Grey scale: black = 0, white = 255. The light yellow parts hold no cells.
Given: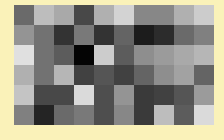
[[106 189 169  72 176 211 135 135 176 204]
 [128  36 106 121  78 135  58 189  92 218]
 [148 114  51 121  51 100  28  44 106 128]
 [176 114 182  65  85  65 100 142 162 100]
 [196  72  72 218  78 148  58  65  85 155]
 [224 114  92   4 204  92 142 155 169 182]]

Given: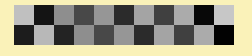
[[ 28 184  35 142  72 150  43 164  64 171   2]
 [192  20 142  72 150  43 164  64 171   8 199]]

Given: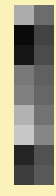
[[ 10  67]
 [ 22  75]
 [ 36  81]
 [ 60  89]
 [120  96]
 [128 102]
 [172 108]
 [178 114]
 [199 134]]

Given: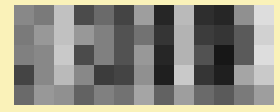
[[ 68 136 186 136  60  68 144  31 201  53  31 165 201]
 [106 152 144  98 128 114 165  98 158 106  90 122 158]
 [122 152 193 152 128  82 114  53 179  60  53  90 209]
 [128 136 201  75 128  82 152  38 179  82  23  90 221]
 [136 122 193  75 106  68 158  38 186  46  38 144 221]]

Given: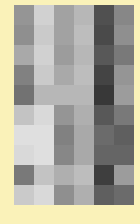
[[114 183 183 183  56 156]
 [121 195 175 189  62 156]
 [129 202 169 189  68 149]
 [143 202 162 189  74 143]
 [149 209 162 183  80 135]
 [169 209 156 183  88 121]
 [195 217 149 175  88 121]
 [202 217 143 175  95 107]
 [217 223 135 169 101 101]
 [223 223 129 169 107  95]]

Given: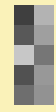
[[ 63 179]
 [ 81 152]
 [ 88 159]
 [110 146]
 [199 118]]

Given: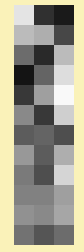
[[ 20 100 221]
 [ 56 159 249]
 [ 92 100  78]
 [108  41 187]
 [114  85 108]
 [122  78 213]
 [129 129 159]
 [137  56 207]
 [145 137 166]
 [152  92 174]
 [187 174  71]
 [228  48  26]]

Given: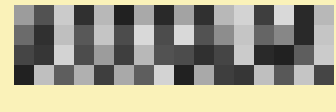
[[ 33 191  94 176  62 169  94 211  33 169  62  54 191  88 197  69]
 [ 69  54 211  76 156  62 184  82  76  48  69 203  41  33  94 203]
 [107  48 191  88 197  76 217  76 217  82 141 197 101 135  41 197]
 [156  82 203  48 184  33 169  41 163  48 184 211  62 217  41 184]]
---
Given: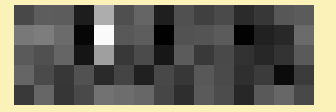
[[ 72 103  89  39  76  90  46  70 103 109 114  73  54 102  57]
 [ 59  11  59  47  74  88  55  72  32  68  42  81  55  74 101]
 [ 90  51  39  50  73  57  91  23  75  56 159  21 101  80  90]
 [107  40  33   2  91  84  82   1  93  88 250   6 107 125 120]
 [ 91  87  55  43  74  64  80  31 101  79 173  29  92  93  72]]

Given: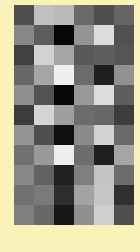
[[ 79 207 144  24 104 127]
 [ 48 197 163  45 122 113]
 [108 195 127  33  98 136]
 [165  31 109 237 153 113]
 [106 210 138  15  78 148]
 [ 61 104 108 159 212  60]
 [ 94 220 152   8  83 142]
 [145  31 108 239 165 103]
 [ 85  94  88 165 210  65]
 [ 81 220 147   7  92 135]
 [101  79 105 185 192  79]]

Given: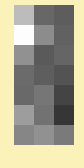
[[122 145 134]
 [ 54 114 157]
 [ 68 118 105]
 [ 83  94 107]
 [101  90 145]
 [ 97 140 253]
 [ 93 103 188]]

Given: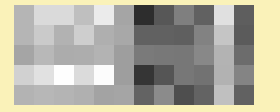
[[ 97 192  99  78 139  99 165 163 176 180 183 179]
 [132 178 114 119  85  53 158 252 219 254 225 209]
 [108 179 136 119 120 122 158 179 173 172 184 165]
 [ 91 197 130  95  97  97 168 175 206 178 202 181]
 [ 94 224  97 127  87  45 165 235 191 218 218 181]]

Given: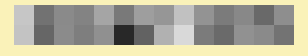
[[115 138 145 106 123 217 177  98  40 144 126 139 102 195]
 [142 105 136 123 147 193 150 158 121 165 131 138 114 198]]

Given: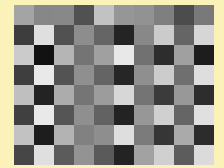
[[219  92 208 162  35  90 147  91 223  70]
 [ 44 170  54 123 222 142 129 179  29 194]
 [224 101 208 151  35  98 143  85 233  64]
 [ 45 152  59 116 215 156 117 172  35 191]
 [222 111 204 143  38 100 143  83 233  62]
 [ 29 160  45 113 232 160 116 181  18 203]
 [214 101 203 136  36 101 141  81 223  61]
 [121  76 127 146 150 194  81 136 135 164]]

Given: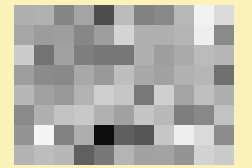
[[202 211 148 163 162 180 120  96 183 189 179]
 [141 218 238 198  86  95  14 174 129 244 148]
 [194 136 126 184 197 161 177 200 194 176 138]
 [174 191 164 207 121 198 207 178 152 161 183]
 [112 182 177 162 169 190 153 168 137 139 158]
 [182 187 170 158 176 119 120 127 161 115 204]
 [138 238 180 175 175 212 158 135 158 156 166]
 [218 242 184 136 130 187  78 164 133 177 175]]
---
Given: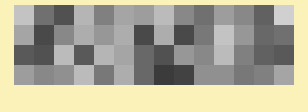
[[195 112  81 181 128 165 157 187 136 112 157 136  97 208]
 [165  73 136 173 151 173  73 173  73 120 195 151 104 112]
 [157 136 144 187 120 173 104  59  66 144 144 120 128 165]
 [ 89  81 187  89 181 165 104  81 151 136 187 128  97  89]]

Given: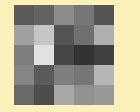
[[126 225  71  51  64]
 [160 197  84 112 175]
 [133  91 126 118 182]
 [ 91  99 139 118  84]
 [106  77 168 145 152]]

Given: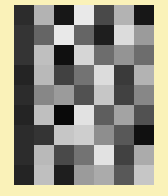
[[ 36 191   9 226  94 163  81]
 [ 52 191  16 214 109 148 109]
 [ 44 179  23 233  73 179  23]
 [ 36 191  30 155 171  88 198]
 [ 36 185  65 115 220  58 179]
 [ 44 185  73 115 226  65 171]
 [ 44 135 155  81 198  65 135]
 [ 44  52 198 206 142  88  16]
 [ 52 101 233 101  30 220 155]]

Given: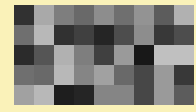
[[161 184  30  37 133 133  71 154  92]
 [111 184  49  64  37  77 141  56  77]
 [ 49 169 126 105 141 111 147  92 177]
 [ 43  85 177 126  64 154  24 192 192]
 [111 105 184 133 161 105  71 154  56]]

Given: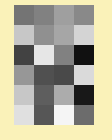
[[151  80  73 218]
 [ 66 230 129  17]
 [116 129 159 137]
 [199 144 166 212]
 [199  94 172  24]
 [224  86 245 108]]

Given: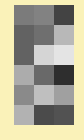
[[172 105  46]
 [123 130  67]
 [178  75  82]
 [138 191 160]
 [ 98 111 184]
 [ 98 213 228]]
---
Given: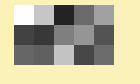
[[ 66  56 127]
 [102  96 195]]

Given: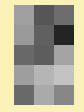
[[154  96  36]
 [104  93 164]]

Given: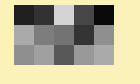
[[170 125 115]
 [143 160  88]]

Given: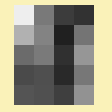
[[177 131  32]
 [107 122  48]]

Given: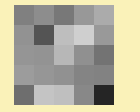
[[146  84 190]
 [149 147 183]]

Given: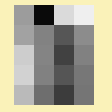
[[162 130  86]
 [205 132  65]]

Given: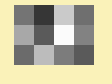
[[168  90 251]
 [107 188 124]]
